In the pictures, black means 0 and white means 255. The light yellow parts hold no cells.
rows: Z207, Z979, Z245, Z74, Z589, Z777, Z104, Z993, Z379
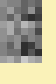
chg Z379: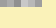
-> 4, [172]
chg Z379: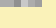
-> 0, [158]
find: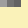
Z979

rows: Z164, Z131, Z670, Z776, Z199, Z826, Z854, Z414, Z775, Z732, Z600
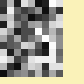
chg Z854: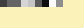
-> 1, [89]
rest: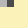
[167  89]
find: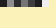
Z414

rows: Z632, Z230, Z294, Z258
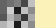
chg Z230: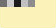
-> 0, [99]
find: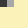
Z294
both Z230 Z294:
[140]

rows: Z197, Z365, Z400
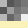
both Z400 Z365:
[131]
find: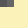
Z197
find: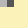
Z197
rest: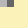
[131 238]
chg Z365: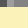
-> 2, [118]
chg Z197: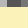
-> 2, [102]
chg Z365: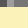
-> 3, [131]

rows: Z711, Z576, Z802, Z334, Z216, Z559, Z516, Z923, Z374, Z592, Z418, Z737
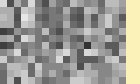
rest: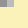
[217 147  91 217 203 160 147  91 188]
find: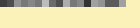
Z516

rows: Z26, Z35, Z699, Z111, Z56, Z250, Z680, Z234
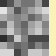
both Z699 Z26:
[147]
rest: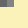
[173]
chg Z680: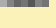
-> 6, [102]

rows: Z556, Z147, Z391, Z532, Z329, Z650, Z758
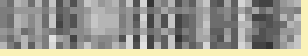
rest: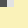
[ 67 181  95 197  81 137  95 125 213  95 109 109  95 213 181  67  67  52
 109 151 181 197]
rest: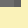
[213 181  67  67  52 109 151 181 197]
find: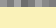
Z147
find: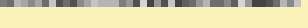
Z391

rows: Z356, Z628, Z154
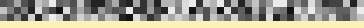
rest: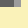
[235]
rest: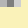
[ 96  81 156 195]
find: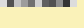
Z154

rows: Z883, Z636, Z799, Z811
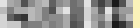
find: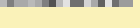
Z636
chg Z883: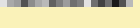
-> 8, [140]
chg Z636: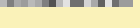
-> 3, [169]
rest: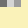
[140 200  66 140 185]
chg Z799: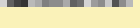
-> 16, [66]
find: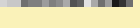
Z811

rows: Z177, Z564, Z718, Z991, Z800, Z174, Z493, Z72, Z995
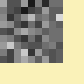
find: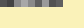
Z995
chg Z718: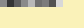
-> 7, [95]
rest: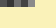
[111 111]
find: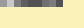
Z493
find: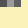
Z564

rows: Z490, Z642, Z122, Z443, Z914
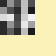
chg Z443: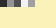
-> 3, [231]
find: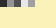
Z443
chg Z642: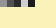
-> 3, [190]
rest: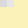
[ 68 206 243]
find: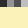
Z490
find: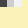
Z122

